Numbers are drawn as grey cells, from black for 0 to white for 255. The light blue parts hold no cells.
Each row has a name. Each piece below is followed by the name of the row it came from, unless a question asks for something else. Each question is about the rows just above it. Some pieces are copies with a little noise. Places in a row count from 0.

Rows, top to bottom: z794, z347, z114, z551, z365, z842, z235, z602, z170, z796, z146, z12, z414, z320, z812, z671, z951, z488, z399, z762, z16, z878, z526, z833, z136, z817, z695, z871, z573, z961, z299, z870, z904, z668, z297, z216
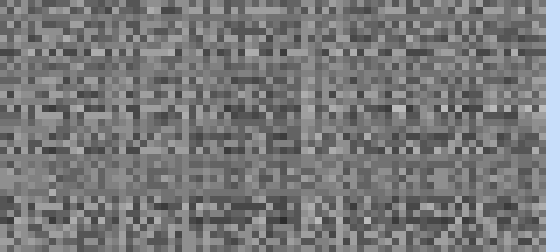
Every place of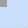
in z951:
5 6 7 8 12 13 14 15 18 28 30 38 43 44 57 61 68 76 77
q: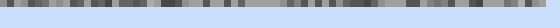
z347

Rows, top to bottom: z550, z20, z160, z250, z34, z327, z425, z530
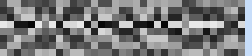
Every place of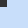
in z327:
0 5 7 10 11 19 27 28
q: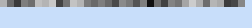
z530
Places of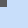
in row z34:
2 3 6 8 19 22 33
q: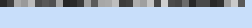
z20

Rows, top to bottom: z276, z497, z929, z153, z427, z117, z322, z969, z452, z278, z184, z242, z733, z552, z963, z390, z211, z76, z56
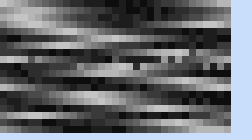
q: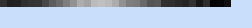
z963
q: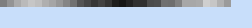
z153
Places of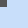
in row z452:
4 8 16 27
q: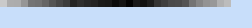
z276
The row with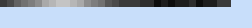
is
z322
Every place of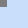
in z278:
13 22 29 31

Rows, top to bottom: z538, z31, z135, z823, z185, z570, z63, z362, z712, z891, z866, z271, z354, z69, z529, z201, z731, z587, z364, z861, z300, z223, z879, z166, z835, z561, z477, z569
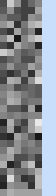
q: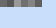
z300
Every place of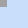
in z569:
2 3 4 5
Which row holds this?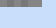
z731
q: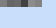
z135
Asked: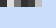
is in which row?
z561
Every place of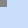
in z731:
0 2 4 5
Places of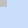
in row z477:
5

